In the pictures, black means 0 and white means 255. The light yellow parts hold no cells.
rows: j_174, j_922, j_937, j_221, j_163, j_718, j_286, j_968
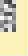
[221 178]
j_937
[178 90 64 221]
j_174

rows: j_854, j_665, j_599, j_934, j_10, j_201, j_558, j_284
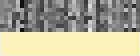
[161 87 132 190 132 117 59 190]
j_854
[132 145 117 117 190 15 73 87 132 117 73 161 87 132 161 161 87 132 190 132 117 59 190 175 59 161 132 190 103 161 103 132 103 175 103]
j_854
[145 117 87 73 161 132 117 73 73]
j_558

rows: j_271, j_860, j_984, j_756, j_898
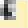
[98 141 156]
j_898
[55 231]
j_756
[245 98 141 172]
j_271

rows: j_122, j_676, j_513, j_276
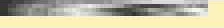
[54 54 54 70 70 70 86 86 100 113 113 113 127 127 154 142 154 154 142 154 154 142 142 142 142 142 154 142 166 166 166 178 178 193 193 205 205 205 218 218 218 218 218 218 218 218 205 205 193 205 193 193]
j_122
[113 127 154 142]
j_276

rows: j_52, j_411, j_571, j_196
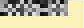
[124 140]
j_571
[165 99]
j_571

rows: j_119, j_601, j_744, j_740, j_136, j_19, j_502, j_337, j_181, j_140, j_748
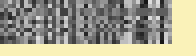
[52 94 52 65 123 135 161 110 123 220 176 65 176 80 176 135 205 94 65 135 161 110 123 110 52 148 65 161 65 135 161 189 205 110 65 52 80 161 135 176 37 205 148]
j_140
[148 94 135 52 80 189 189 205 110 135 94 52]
j_748
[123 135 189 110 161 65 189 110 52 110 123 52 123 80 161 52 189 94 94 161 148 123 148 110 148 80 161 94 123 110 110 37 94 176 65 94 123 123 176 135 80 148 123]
j_19
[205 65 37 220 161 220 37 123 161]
j_136
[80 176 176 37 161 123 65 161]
j_181

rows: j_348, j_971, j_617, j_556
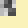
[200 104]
j_617
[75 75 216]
j_971

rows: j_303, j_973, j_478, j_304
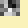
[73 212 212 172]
j_304
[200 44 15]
j_973

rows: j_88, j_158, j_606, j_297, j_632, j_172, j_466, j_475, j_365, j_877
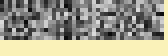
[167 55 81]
j_88
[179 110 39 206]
j_466
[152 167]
j_88
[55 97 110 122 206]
j_475

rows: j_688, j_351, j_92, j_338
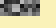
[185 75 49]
j_92
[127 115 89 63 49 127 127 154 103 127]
j_338
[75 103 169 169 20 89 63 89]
j_351
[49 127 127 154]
j_338
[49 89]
j_92

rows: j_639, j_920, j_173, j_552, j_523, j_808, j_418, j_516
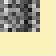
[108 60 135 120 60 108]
j_552
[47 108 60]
j_920
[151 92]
j_418
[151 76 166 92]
j_639

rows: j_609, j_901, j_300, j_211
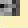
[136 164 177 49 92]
j_300
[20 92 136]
j_901
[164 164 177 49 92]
j_609
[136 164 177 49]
j_300

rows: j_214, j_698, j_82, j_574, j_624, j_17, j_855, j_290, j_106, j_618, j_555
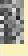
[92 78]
j_82
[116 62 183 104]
j_574
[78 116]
j_214
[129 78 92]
j_555
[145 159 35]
j_624
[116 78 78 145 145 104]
j_290

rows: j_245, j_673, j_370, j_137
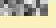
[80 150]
j_137
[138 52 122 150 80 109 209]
j_245
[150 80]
j_245
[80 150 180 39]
j_137
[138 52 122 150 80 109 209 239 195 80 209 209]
j_245
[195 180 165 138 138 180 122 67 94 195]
j_370
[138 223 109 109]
j_137

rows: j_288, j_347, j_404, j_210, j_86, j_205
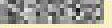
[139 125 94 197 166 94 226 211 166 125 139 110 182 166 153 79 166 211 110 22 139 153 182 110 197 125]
j_404
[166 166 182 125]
j_288
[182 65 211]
j_210
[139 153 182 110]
j_404
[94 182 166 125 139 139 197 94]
j_205
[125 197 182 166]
j_210

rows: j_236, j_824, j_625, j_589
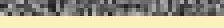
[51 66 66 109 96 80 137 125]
j_824
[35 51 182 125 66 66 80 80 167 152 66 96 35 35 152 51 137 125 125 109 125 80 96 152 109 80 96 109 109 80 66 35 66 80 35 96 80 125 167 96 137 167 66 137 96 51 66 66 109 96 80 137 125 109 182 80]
j_824

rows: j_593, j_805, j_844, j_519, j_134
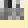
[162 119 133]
j_844
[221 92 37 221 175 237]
j_593

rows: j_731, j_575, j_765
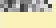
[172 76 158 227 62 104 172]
j_575
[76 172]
j_765
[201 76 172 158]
j_765
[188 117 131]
j_731
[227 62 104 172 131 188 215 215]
j_575

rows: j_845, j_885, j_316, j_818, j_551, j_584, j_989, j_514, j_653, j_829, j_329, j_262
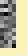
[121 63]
j_329
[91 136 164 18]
j_262
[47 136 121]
j_829
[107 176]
j_514
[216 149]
j_316

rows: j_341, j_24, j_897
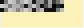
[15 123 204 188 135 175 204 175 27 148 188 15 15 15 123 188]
j_897
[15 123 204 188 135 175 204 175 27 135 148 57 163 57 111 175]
j_341
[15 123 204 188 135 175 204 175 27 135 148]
j_341

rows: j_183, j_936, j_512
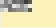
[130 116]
j_936
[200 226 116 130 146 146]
j_512

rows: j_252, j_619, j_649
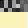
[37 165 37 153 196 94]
j_619
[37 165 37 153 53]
j_252
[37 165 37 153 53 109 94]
j_252
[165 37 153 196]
j_619

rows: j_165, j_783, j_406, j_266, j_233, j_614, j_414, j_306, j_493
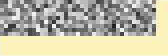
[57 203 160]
j_414
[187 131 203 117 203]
j_165
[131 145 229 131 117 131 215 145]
j_266
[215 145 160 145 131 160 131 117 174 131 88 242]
j_614
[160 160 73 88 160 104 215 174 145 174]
j_165
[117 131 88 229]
j_614

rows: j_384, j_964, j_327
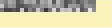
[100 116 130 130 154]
j_964
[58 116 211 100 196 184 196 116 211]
j_327

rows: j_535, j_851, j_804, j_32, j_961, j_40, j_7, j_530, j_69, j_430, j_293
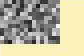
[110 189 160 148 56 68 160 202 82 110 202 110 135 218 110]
j_804
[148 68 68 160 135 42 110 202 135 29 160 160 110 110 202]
j_851

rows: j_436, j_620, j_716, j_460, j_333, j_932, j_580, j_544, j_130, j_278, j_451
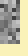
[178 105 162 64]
j_716
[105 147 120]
j_544
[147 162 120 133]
j_451

